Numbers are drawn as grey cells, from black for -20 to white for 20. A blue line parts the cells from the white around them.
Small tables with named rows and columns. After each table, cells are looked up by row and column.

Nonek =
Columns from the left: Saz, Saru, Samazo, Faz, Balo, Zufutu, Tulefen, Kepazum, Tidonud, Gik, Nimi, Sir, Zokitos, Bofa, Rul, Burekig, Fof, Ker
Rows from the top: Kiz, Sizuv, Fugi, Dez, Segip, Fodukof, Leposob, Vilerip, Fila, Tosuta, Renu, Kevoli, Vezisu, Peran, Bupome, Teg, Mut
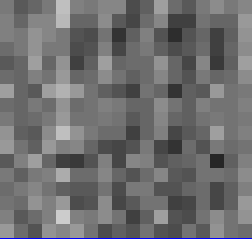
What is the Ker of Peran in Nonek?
0
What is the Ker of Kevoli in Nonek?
0
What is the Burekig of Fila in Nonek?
-1
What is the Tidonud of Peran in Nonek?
-8
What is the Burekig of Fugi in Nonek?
-10
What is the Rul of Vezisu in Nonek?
-2
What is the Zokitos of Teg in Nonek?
-7
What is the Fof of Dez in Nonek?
-4
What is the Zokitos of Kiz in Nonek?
-3
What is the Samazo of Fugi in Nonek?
3
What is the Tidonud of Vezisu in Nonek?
-4
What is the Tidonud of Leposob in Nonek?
-7
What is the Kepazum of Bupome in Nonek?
2
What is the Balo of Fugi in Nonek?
-1
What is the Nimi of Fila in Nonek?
-4
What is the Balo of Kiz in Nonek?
10
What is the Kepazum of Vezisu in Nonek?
1
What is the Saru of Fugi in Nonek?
-1
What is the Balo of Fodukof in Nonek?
4
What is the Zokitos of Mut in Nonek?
-8

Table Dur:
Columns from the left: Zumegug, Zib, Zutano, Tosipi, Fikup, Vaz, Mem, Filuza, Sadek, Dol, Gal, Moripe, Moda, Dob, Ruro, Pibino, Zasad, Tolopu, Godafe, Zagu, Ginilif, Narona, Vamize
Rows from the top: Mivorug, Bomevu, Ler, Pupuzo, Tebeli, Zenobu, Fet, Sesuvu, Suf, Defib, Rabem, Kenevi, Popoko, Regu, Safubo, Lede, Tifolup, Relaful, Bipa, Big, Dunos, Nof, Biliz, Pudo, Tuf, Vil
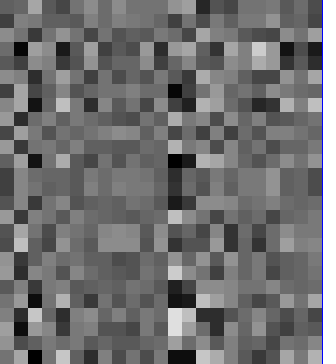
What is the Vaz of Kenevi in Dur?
-6
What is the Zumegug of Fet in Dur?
-10
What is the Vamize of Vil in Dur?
8
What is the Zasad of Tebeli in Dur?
2
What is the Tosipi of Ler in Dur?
-2
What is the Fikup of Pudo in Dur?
-11
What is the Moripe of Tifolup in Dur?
2
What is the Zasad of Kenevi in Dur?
1
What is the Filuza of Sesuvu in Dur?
1
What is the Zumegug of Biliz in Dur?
0
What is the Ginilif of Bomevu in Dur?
-5
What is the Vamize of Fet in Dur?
-4
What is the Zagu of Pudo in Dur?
-7
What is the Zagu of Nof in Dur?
-6
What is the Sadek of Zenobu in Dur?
-8
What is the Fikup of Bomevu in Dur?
-5
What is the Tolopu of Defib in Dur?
-3
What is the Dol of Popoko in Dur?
-1
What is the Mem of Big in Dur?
-3

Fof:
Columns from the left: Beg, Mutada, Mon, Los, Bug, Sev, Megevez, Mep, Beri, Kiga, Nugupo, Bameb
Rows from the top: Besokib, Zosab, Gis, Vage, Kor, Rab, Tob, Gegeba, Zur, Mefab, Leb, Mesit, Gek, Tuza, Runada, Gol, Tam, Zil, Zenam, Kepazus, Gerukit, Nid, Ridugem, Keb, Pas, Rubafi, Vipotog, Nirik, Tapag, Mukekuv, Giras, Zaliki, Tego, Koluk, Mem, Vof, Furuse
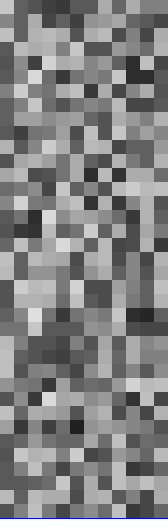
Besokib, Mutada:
-5
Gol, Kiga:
-11
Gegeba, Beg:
-5
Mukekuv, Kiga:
1
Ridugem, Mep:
-1
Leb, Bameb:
4
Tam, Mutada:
-11
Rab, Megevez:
1
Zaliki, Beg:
-6
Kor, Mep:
4
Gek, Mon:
-8
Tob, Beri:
-9
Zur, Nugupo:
0

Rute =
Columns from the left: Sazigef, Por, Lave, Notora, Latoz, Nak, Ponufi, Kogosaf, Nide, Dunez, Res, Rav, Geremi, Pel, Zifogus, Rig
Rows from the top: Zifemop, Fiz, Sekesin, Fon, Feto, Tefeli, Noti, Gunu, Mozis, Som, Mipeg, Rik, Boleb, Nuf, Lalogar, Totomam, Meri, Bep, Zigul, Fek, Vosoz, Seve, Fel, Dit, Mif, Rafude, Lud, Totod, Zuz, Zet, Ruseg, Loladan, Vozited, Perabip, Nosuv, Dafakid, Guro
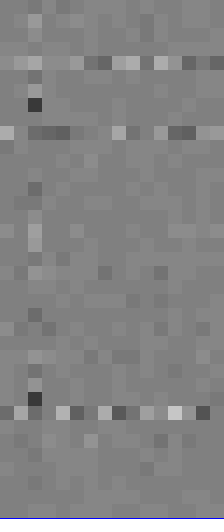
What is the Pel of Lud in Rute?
0
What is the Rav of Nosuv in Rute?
0
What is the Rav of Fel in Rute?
0
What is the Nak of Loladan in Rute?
0
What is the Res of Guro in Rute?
1
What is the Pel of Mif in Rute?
0
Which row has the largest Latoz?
Zet

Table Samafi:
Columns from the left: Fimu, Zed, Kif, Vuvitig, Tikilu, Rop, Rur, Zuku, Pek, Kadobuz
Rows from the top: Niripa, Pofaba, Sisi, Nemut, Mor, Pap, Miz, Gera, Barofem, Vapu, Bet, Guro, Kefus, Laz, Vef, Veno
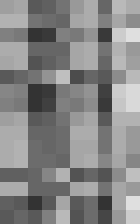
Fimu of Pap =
-6
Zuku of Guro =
1
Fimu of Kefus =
-5
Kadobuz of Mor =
5
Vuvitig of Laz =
-4
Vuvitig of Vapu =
-4
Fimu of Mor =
6
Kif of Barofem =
-6
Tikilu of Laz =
-4
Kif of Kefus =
-4
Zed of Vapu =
7
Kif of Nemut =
-4
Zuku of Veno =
-9
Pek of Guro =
6
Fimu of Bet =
7
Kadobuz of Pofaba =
2
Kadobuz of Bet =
4
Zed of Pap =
-4

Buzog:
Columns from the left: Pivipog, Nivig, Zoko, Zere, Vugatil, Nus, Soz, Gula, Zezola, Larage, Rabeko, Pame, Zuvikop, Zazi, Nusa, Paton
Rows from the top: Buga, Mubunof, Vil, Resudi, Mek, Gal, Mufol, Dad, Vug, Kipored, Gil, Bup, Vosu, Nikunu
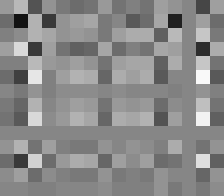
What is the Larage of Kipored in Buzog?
1
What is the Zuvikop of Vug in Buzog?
5
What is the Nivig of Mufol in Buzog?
-1
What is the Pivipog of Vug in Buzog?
-2
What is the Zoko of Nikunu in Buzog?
0
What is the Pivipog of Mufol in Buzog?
1
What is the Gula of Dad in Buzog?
-2
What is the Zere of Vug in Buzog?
2
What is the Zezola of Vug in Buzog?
7
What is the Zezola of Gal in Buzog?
7
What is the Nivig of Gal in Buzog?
-10
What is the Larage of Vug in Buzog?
6
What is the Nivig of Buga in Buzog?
9
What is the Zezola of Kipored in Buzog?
1
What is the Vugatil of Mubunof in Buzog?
3
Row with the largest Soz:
Gal

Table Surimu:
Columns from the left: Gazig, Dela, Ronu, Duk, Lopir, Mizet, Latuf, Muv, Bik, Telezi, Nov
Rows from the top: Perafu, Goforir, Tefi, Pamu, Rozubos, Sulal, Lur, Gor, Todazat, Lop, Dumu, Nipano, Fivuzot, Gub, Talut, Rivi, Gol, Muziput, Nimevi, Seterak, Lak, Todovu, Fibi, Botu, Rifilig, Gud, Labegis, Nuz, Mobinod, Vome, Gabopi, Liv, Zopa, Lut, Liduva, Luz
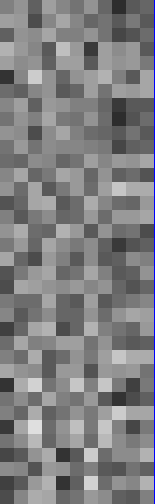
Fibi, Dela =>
-6
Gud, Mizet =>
3
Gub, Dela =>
-3
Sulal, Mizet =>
3
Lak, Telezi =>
-7
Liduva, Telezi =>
1
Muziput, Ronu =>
-4
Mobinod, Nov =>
-5
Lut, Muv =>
-6

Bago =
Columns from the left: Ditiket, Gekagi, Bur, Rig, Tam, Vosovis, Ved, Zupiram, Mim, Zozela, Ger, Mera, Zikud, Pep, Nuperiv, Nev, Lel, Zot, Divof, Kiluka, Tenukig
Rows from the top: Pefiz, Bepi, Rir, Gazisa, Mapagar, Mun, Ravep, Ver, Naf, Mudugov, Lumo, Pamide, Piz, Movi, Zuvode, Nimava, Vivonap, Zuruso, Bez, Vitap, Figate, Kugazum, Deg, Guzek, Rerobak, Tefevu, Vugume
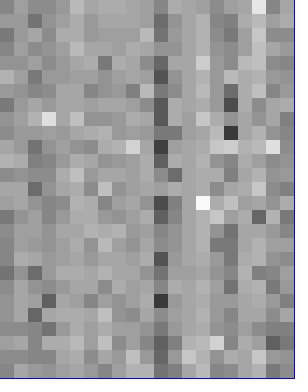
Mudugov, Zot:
6
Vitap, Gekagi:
3
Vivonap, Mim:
8
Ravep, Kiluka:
1
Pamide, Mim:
4
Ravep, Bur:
1
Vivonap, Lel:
-2
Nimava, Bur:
5
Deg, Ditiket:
3
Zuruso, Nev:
-1
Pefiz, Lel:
5
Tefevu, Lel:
7
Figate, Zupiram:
2
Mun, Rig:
4
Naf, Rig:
15
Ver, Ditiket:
-1

